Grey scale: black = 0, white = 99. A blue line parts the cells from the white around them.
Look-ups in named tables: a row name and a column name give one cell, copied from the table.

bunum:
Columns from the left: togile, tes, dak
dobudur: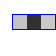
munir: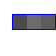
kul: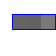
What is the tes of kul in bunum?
38
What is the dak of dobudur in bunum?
78
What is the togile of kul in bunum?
39
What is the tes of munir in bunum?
42
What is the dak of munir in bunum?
36
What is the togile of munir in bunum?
29
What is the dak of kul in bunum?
47
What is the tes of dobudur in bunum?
19
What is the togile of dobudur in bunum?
76

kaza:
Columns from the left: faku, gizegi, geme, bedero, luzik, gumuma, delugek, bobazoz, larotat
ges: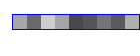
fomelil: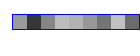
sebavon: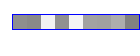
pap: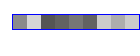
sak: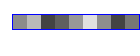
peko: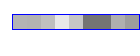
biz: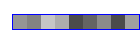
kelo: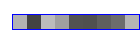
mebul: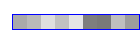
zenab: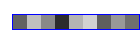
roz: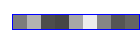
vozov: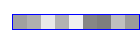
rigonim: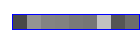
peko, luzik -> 77
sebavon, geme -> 94
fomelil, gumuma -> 59
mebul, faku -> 66
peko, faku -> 70
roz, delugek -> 52
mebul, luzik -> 89
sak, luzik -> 59
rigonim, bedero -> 50
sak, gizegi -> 72
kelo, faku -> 69
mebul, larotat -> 61
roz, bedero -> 27
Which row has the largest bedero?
peko

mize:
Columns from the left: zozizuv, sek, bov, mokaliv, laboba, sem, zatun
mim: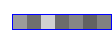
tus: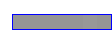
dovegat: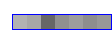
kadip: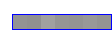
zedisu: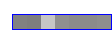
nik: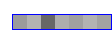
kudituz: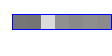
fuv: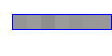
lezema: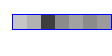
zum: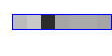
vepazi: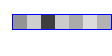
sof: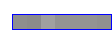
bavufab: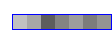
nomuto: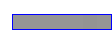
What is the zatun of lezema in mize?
60
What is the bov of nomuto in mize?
58
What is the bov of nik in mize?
40
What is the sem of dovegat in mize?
55
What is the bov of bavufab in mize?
36
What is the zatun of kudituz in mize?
54
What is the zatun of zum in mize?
64
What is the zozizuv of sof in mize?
55
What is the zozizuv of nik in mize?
60
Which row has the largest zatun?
vepazi

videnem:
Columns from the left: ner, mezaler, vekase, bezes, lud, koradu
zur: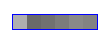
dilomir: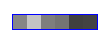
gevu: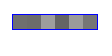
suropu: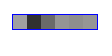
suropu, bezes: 58
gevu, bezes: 39
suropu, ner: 62
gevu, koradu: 46
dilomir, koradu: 26
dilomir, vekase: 49

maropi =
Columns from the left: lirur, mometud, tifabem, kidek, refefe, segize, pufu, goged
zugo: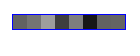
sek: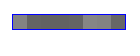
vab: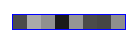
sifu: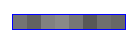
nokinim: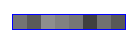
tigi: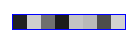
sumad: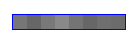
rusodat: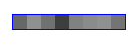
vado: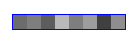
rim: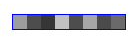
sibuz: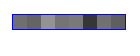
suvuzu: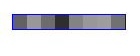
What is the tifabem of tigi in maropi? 43
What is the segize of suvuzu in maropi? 59
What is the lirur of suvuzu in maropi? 38
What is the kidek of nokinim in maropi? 50
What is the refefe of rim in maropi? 30
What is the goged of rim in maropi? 41
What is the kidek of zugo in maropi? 24
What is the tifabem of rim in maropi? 21
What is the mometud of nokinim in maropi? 35
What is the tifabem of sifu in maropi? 50
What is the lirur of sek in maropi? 51
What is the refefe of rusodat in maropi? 50
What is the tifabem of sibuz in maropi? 57
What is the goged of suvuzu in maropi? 44
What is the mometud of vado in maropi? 49
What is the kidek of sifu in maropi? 53
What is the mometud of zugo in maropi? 45

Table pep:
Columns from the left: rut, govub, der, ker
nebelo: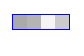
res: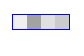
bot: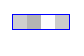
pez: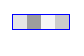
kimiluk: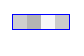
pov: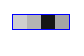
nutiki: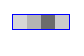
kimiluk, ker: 79
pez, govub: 61
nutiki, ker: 79
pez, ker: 79
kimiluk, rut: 80
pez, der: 95
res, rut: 93
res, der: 87
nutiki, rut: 83
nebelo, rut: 66
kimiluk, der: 96
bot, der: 98
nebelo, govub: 70
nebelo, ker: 79
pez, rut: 89
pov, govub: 70
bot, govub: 70
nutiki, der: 42
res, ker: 79
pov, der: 8

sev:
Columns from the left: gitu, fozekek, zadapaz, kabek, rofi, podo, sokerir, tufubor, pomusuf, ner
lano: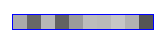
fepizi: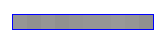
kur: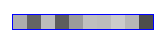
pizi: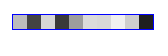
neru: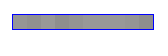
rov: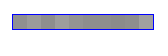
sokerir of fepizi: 58
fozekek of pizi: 26
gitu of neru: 58
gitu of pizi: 73
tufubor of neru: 59
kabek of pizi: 22
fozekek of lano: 40
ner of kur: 30
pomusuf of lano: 69
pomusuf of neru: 58
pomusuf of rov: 55
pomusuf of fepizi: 58
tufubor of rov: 54
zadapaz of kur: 73
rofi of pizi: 61
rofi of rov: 57

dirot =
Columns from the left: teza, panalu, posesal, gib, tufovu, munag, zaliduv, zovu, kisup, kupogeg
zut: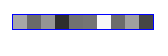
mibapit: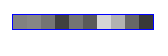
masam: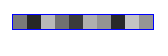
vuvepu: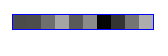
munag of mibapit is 35
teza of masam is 47
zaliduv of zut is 96
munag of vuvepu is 54
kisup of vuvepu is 45
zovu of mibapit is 69
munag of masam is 68
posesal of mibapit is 45
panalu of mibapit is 52
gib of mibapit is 25
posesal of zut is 58
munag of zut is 45
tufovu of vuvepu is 35
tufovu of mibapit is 45
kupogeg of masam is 58
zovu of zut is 42
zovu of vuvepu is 20
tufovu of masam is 23
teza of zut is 65
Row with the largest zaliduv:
zut

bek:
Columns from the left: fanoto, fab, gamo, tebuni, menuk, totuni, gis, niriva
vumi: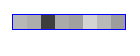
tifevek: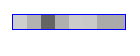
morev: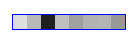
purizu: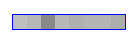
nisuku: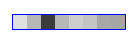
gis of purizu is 70
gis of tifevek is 66
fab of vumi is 67
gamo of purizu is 53
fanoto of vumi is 71
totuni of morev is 69
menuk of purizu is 68
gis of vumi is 72
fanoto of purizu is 74
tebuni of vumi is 66
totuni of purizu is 70
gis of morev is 70
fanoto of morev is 86
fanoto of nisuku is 87
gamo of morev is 12
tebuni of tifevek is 68
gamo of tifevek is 39
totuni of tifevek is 78
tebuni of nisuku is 71
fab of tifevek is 69

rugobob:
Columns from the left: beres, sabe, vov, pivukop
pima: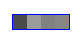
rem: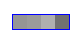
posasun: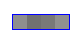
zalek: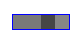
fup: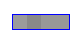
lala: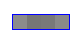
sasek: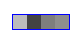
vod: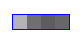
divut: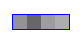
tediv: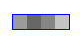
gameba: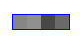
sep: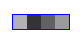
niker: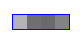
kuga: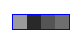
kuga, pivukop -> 43
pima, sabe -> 60
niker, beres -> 70
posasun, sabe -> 44
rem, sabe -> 60
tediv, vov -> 52
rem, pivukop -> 44
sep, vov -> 38
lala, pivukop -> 53
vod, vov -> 36
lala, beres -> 54
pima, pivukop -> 52
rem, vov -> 68

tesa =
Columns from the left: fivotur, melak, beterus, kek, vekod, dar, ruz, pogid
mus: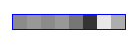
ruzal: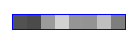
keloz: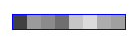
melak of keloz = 60
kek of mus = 59
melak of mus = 59
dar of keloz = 85
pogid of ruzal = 49
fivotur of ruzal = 32
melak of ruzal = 29
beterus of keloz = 54
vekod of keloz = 77
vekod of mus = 46
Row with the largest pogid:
mus

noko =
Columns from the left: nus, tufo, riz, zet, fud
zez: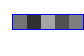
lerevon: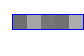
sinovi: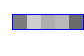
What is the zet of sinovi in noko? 72
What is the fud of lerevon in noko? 67
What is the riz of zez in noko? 64
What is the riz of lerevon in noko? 46
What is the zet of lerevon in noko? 44
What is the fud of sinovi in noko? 41
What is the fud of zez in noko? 49
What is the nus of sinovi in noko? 48
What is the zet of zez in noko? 31
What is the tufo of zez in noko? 19
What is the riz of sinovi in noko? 67
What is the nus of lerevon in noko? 43

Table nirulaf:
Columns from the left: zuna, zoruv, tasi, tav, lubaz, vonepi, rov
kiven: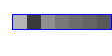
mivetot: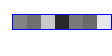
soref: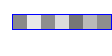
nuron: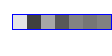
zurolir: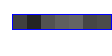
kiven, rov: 34
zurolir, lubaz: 39
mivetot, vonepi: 41
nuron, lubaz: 51
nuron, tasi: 65
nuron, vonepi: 46
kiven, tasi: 56
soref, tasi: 55
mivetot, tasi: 78
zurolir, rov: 29
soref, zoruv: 90

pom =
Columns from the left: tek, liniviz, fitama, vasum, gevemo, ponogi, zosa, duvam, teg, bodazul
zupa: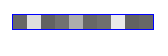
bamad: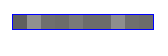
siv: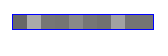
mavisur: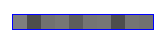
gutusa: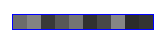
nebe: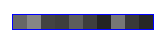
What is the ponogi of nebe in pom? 24
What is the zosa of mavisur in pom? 46
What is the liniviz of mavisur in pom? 30
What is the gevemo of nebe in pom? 36
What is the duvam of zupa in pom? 91
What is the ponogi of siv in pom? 46
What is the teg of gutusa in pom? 17
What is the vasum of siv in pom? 45
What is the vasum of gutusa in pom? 34
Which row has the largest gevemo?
zupa

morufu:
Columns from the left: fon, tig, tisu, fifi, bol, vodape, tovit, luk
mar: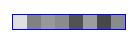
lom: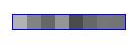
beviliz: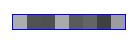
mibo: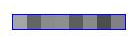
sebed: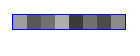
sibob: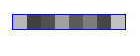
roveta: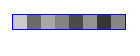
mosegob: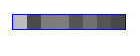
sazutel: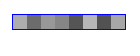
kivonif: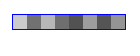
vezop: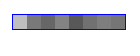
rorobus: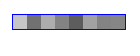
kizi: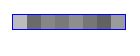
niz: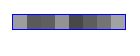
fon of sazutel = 67
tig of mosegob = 29
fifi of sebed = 67
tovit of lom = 46
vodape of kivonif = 61
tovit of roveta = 21
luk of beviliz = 61
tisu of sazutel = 59
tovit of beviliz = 25
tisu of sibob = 31
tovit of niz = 45
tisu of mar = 59
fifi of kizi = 47
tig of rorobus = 44
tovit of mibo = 30
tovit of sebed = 29
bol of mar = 32
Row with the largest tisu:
kivonif

